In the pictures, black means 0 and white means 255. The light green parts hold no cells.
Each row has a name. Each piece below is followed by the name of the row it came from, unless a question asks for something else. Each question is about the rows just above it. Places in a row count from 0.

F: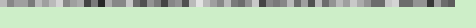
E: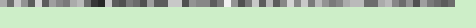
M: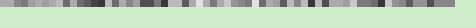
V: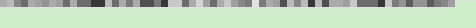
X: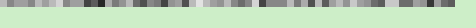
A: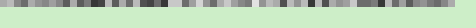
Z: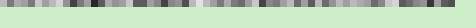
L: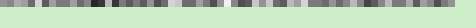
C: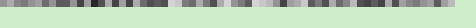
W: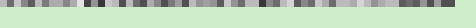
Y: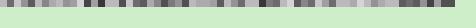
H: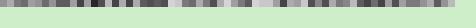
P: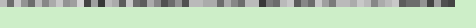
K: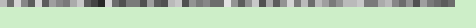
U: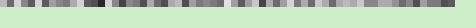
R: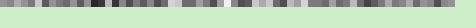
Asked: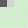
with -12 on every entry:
[ 80 200]
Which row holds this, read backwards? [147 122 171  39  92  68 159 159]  X
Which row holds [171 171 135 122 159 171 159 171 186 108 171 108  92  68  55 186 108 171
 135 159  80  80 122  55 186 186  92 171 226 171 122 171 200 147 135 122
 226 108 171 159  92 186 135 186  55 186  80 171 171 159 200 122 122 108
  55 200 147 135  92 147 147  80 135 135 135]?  M
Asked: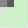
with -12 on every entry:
[123  80]

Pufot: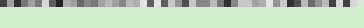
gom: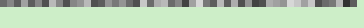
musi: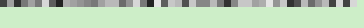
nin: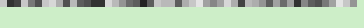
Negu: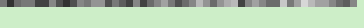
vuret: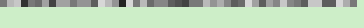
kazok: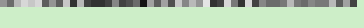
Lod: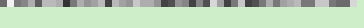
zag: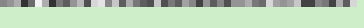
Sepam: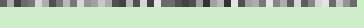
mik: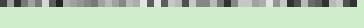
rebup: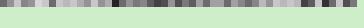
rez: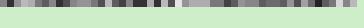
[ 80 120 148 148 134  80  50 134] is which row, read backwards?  rez
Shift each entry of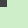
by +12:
[78]
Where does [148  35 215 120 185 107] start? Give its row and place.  vuret, 16
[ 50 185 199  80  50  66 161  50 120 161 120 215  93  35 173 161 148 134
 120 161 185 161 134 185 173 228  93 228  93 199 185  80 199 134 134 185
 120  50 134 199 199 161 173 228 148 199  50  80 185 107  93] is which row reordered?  mik
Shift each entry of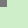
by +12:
[132]

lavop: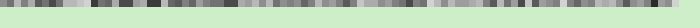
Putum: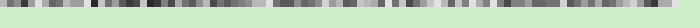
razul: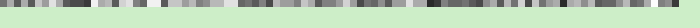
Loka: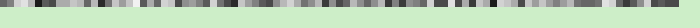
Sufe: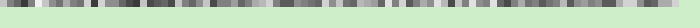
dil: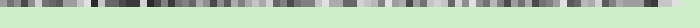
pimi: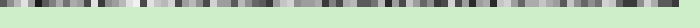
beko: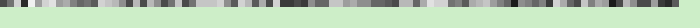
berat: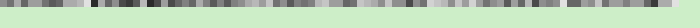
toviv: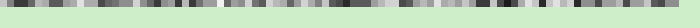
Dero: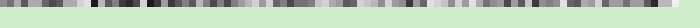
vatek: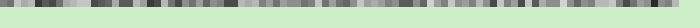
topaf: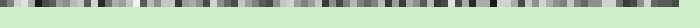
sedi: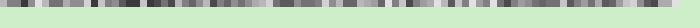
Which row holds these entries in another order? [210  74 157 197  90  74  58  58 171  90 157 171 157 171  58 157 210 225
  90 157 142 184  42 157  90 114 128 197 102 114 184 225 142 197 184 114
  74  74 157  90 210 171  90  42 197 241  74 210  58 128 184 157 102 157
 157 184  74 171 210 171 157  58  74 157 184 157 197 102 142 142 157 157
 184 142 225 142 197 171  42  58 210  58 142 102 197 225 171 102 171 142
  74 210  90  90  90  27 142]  pimi
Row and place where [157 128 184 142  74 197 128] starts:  vatek, 66
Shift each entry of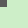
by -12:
[78]
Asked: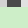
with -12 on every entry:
[198  62  62 213]
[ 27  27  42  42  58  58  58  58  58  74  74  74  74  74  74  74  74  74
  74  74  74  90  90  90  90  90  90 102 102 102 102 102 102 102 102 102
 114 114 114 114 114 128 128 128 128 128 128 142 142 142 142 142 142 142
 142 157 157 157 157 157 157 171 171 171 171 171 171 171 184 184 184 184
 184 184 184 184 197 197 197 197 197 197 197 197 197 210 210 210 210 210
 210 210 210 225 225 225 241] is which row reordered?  Loka

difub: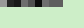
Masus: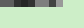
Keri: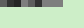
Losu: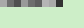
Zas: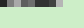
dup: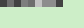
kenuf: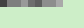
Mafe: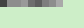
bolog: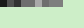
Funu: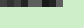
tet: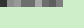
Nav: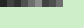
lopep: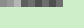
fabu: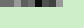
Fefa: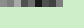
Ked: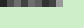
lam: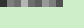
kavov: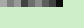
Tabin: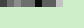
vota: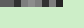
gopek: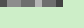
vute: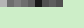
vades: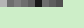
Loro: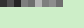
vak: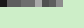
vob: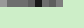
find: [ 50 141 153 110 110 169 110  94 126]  tet
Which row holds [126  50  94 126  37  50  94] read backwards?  Keri
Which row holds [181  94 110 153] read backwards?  Losu
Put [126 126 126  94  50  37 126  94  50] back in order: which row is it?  Keri
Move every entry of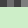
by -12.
[ 54  98  54 114]
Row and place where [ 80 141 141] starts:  gopek, 0
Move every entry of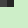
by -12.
[54 25]

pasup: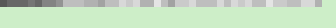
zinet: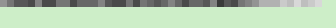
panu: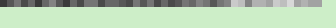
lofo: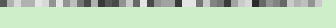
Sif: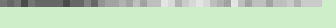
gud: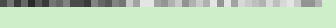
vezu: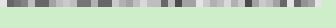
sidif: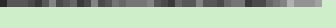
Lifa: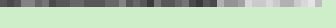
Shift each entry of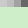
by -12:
[190 178 150  91]
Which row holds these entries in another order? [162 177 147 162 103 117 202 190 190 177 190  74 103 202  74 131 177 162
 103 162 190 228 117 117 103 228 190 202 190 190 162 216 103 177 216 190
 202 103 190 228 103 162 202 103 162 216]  Sif
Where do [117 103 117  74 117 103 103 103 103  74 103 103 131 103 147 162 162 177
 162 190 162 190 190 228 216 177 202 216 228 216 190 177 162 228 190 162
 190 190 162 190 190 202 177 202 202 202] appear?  Sif
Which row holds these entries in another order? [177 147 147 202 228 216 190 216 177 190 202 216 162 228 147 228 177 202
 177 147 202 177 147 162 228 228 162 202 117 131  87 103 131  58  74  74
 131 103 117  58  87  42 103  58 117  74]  gud
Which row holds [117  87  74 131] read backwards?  sidif
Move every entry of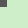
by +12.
[99]

